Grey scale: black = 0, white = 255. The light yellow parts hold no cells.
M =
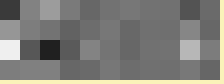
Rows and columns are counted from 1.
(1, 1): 58
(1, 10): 83
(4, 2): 128
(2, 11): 103
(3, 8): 113
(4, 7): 109
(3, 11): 124
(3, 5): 131
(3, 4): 90
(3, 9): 114
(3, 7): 103
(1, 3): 156

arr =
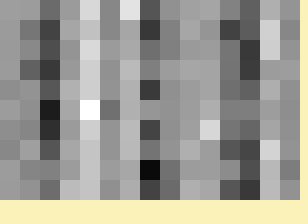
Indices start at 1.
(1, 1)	158
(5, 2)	147
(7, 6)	148
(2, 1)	155
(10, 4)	187
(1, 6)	135
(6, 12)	126
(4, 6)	145
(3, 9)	128
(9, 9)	113
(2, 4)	166
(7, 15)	144
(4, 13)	60
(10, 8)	67
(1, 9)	145
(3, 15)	147
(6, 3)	28
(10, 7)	173
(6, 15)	142
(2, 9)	129
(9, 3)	129
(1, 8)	85
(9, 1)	156
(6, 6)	112
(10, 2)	146
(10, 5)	195
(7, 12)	117
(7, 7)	186
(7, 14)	165
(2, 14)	208
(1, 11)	165
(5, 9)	144
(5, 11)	164
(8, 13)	70
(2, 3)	67
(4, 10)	166

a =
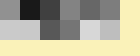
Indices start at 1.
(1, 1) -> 145
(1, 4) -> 131
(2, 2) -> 201

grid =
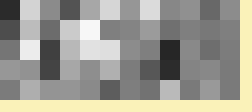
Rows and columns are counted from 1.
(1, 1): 43
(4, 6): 176
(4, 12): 122
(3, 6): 222
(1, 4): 83
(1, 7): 150
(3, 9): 38
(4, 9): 44
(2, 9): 112
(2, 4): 203
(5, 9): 186
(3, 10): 137
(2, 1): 77
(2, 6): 127
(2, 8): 155
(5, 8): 114
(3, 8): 127
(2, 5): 247

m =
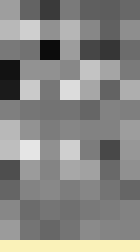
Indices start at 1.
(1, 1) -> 158
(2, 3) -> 145
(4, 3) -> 145
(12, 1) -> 155
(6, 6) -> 130
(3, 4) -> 157
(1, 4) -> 122
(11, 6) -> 124
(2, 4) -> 182
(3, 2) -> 114
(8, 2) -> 229
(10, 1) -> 101
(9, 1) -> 78
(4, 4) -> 136
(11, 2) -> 108
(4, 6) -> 165
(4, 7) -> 122
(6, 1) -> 127
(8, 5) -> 124
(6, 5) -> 102
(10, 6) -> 116
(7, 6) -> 130
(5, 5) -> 167
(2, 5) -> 135
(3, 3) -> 12
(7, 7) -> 157

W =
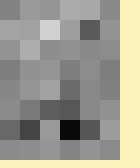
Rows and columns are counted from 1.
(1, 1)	131
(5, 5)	136
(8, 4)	132
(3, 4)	145
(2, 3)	209
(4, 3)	149
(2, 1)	164
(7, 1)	104
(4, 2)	145
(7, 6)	156
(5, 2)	149
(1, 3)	149
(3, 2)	173

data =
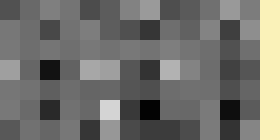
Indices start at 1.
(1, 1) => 81
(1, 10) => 90
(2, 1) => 119
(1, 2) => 105
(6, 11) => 122
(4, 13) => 85
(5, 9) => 109
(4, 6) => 159
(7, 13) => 133
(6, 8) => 3
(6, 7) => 57
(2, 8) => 54
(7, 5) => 54
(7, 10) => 76
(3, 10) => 116
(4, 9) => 178
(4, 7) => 86
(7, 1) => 88
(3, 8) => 115
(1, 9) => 78
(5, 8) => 79
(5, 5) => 101
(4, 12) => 65
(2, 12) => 63
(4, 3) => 18
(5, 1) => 118
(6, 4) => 113
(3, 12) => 81
